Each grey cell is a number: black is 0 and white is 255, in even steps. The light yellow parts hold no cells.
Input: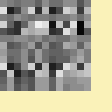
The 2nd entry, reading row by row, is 125
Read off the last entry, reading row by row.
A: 155
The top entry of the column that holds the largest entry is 98
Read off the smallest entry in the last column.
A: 85
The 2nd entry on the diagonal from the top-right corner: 60
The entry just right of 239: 223
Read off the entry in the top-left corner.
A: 141
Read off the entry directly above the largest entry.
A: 125
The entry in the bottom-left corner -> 111
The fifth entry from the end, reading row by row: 169
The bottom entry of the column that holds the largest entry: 155
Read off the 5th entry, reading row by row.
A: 125
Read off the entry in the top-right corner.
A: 125
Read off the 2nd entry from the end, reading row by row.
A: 141
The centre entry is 141
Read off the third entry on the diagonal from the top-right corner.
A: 141
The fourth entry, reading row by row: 125
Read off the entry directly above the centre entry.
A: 111
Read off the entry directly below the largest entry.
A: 184
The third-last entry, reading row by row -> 141
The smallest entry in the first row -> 85
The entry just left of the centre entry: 85
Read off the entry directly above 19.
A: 111
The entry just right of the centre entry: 85
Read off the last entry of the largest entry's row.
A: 169

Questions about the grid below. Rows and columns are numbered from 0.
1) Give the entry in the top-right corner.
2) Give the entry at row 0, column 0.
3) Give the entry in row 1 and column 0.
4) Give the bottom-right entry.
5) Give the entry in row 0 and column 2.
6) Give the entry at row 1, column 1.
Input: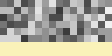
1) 144
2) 117
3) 186
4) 157
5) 199
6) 186

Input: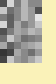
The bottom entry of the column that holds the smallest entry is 69
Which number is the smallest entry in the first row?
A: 81
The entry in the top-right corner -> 137
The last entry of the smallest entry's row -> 153
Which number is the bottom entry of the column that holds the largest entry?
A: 199
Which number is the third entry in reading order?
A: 125
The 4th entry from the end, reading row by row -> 153
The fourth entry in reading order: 183
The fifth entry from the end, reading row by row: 199
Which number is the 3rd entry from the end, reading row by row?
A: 137
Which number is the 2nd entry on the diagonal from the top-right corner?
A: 153

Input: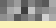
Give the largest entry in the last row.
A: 208
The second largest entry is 196
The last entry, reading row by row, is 169
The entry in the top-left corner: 102
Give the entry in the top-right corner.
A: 169
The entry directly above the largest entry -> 142
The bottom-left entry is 142

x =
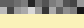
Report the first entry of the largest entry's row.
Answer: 185
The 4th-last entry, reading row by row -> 96
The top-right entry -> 153
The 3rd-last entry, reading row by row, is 141
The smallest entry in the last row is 22
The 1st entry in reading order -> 96
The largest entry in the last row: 215

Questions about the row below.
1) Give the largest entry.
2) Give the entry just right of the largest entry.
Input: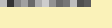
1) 205
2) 146
